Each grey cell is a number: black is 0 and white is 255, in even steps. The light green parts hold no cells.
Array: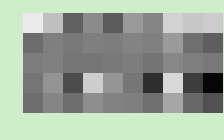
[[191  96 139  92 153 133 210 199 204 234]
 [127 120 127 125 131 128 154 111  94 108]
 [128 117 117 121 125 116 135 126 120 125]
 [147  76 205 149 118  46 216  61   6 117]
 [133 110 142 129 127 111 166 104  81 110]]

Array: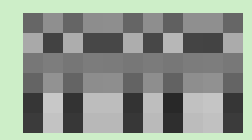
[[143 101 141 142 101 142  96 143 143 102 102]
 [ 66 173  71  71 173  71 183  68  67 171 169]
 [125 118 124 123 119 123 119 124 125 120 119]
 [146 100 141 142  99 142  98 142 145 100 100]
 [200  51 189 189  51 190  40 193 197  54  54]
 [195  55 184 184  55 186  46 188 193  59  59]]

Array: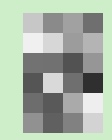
[[138 161 111 199]
 [215 156 180 240]
 [113  82 150 114]
 [217 111  47  85]
 [ 89 170 238 109]
 [ 96 129 211 145]]

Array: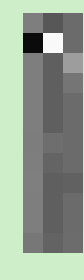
[[ 87 107 126]
 [249 107  11]
 [ 95 157 126]
 [ 95 117 126]
 [ 95 107 126]
 [ 95 107 126]
 [110 107 125]
 [100 107 126]
 [ 95  97 127]
 [ 95 107 126]
 [ 95 107 126]
 [ 99 108 119]]

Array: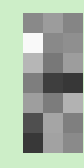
[[156 133 137]
 [137 143 249]
 [120 157 182]
 [ 62  55 126]
 [124 178 158]
 [165 127  79]
 [162 138  56]]

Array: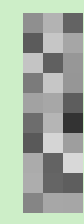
[[179  99 143]
 [198 166  91]
 [ 96 151 196]
 [198 150 123]
 [167  93 162]
 [181  51 109]
 [213 158  89]
 [ 99 216 171]
 [101  94 173]
 [167 166 133]]
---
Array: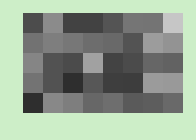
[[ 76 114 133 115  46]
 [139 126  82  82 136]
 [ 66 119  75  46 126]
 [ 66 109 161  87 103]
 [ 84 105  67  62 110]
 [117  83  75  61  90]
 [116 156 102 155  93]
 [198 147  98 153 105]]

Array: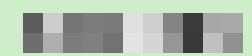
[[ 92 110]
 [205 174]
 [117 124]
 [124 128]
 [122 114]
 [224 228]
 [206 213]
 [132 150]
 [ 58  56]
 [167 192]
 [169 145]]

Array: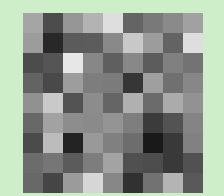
[[165 156  76  99 145 104  75 108 104]
 [ 76  40  85  73 201 162 188 118  69]
 [150  91 231 157  83 141  35  91 155]
 [179  92 135 125 140 138 153 125 214]
 [222 137  95 123 101 148 128 163 135]
 [100 200 136  54 176 126 109  80  49]
 [121 156  92 159 107  59  25  77 114]
 [138  99 128 112 171  83  57  57 180]
 [161 222 115 135 146 132 129  81  89]]

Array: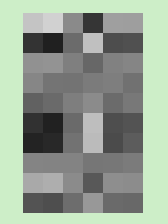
[[196  51 145 134  97  49  35 132 169  83]
 [209  32 147 116 106  33  40 131 174  78]
 [138 107 127 115 126 106 114 131 139 109]
 [ 53 192 103 123 139 190 187 118  88 152]
 [159  77 129 126 107  78  75 119 142 106]
 [158  80 133 113 120  83  92 123 140 104]]

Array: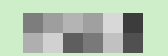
[[125 175]
 [158 209]
 [180  94]
 [160 121]
 [216 193]
 [ 60  80]]

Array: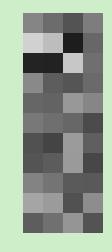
[[133 209  35 137 102 120  81  84 131 165  93]
 [108 189  34  93  99 111  68  92 116 155 112]
 [ 83  29 199  85 152 103 155 154  90  81 149]
 [125 103 111 106 134  75  95  71  89 141  83]]

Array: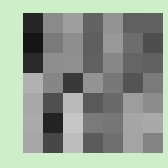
[[ 38  21  42 177 168 170 166]
 [138 122 142 134  79  35  71]
 [158 142 143  57 186 198 190]
 [ 99  95  96 147  89 122  91]
 [147 152 135 120 106 118 111]
 [ 96 109 101  84 157 165 164]
 [ 97  78  97 122 140 169 131]]

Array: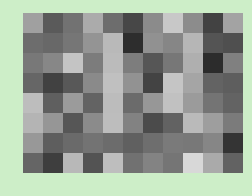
[[160 109 120 102 189 180 152 101]
 [ 90 104 135  65  95 150  94  62]
 [114 118 196  88 155  86 106 184]
 [171 148 124 138  99 139 115  83]
 [109 185 187 192 188 189 108 190]
 [ 71  45 125 146 107 130  96 113]
 [139 145  86  67 151  75 110 131]
 [200 134 119 197 193  98 122 117]
 [140 182 175 165 155 186 120 216]
 [ 66  84  44  99 116 158 134 170]
 [163  79 128  94  99 123  52  98]]

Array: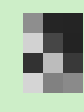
[[142 210  50 213]
 [ 37  70 188 129]
 [ 36  35  57 138]]
